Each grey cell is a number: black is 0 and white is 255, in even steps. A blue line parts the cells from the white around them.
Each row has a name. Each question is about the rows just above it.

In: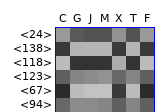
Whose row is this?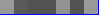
<24>
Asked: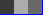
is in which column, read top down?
X
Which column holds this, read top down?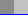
J
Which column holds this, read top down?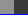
X
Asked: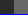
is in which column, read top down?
C
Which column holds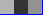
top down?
M
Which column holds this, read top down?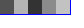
J

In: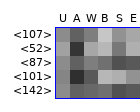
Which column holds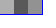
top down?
E
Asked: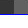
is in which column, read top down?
A
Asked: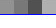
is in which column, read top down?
S
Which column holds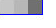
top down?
B

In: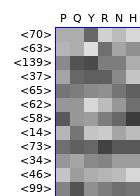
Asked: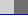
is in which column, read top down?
R
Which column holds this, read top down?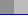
R
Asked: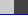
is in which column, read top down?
R

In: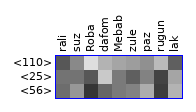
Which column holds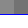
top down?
suz
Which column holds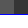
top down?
Roba
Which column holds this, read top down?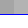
lak

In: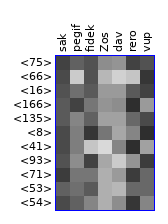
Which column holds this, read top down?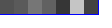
fidek
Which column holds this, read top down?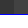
vup

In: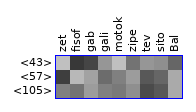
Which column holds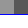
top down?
tev
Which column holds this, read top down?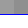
zipe
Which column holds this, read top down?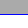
Bal

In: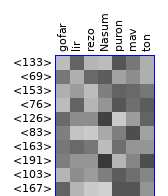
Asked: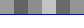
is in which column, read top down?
lir
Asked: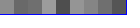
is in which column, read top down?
mav
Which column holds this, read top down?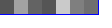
puron

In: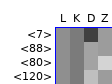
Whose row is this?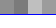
<120>
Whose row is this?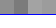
<88>

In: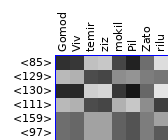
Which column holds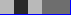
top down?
Gomod
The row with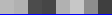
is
<111>
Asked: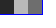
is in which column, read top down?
Gomod
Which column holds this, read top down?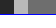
Gomod
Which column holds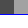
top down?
temir
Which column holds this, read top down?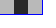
Gomod
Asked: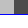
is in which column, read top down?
temir

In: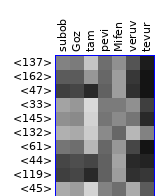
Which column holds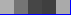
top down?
subob
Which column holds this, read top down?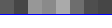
Goz

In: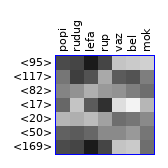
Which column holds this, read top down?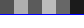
lefa
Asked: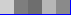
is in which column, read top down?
mok
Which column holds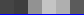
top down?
rudug
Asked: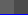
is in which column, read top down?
popi
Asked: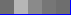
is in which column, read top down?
mok
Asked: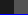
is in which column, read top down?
lefa

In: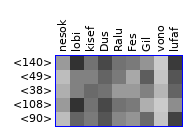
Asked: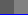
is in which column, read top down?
Gil
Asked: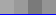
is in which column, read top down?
Fes
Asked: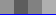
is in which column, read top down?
Gil
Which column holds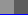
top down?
Gil

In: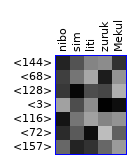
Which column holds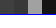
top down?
nibo
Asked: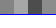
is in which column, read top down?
liti
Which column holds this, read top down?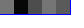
sim
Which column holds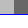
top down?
zuruk
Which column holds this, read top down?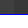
nibo
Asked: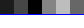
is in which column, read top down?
zuruk

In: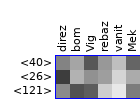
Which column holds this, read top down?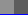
Vig
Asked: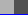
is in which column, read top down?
bom
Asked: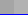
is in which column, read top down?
bom
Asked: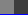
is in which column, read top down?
direz

